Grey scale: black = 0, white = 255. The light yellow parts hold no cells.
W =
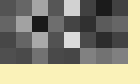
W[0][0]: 83
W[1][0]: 101
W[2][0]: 71
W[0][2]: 165
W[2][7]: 66
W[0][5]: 65
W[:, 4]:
[210, 68, 219, 70]
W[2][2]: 169

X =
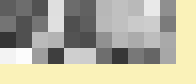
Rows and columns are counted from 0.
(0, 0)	94
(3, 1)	252
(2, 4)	83
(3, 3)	62
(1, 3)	224
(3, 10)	167
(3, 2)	157
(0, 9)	233
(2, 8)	171
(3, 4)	207
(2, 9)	189
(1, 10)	123

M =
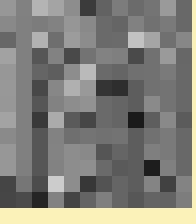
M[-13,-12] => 151
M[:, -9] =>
[164, 130, 110, 130, 94, 135, 130, 171, 130, 131, 130, 204, 130]
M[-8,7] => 46
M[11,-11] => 118
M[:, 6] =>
[98, 106, 106, 130, 106, 52, 106, 106, 113, 85, 106, 83, 127]
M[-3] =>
[151, 127, 86, 130, 141, 143, 106, 90, 93, 29, 128, 104]
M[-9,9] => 113
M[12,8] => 87
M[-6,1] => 128
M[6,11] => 104
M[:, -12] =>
[151, 137, 103, 162, 151, 152, 151, 163, 138, 151, 151, 69, 70]
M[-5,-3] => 113
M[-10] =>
[162, 128, 86, 130, 73, 115, 130, 127, 74, 113, 154, 103]
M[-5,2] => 86
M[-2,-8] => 141
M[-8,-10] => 72
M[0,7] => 124
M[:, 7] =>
[124, 101, 107, 127, 101, 46, 101, 101, 115, 101, 90, 101, 101]
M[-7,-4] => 93
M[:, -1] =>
[104, 104, 135, 103, 104, 104, 104, 91, 104, 104, 104, 131, 125]
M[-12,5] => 137
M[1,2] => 124
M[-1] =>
[70, 75, 37, 130, 68, 100, 127, 101, 87, 100, 99, 125]
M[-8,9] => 113
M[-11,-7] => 140
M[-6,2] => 57
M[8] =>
[138, 128, 86, 130, 111, 116, 113, 115, 93, 113, 122, 104]
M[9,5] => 137

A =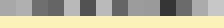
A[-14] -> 168
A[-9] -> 82
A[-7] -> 101
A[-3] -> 107

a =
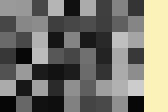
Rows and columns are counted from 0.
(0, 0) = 154
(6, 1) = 103
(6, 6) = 73
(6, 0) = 6
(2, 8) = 165
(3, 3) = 87
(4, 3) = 18
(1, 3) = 62
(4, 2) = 27
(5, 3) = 42
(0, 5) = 171
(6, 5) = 68
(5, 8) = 204
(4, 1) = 154
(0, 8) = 52
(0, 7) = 131
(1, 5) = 77
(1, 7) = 96
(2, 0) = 106

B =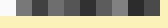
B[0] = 250
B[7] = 129
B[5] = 49

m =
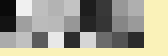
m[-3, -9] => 10
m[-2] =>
[19, 159, 187, 185, 151, 37, 53, 134, 154]
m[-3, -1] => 175
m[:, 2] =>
[190, 187, 92]

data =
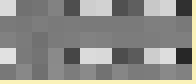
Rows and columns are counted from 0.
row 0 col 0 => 219
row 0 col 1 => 113
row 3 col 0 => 225
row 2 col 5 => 130
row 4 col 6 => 114
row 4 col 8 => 123
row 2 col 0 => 129
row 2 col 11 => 127
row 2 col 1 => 123
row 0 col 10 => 212
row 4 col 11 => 129
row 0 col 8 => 95
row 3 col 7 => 77
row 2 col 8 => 124
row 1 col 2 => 125
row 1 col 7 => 122
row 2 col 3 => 123
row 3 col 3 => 138
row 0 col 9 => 200

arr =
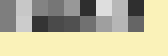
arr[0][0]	126
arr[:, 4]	[152, 80]
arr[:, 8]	[47, 101]
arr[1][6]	159
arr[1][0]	126

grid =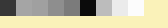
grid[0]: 55
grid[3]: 142
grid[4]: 123

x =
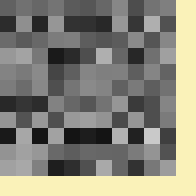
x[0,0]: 97
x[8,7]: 178
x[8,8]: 33
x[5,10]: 114
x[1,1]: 143
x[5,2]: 136
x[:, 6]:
[103, 40, 85, 175, 127, 132, 115, 147, 20, 102, 169]
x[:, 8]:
[77, 54, 138, 39, 94, 122, 58, 150, 33, 123, 50]
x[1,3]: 150
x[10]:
[161, 168, 128, 30, 46, 80, 169, 101, 50, 120, 156]
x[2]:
[107, 90, 104, 124, 127, 93, 85, 92, 138, 85, 135]
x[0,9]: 115
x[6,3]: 130
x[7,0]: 149
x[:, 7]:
[135, 151, 92, 102, 128, 97, 150, 74, 178, 101, 101]
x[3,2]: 120
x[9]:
[147, 161, 151, 105, 93, 104, 102, 101, 123, 148, 82]
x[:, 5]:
[86, 49, 93, 78, 133, 138, 86, 159, 29, 104, 80]
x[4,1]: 122
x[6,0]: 40
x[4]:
[131, 122, 138, 69, 95, 133, 127, 128, 94, 133, 99]
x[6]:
[40, 53, 44, 130, 103, 86, 115, 150, 58, 78, 133]
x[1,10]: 81
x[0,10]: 127
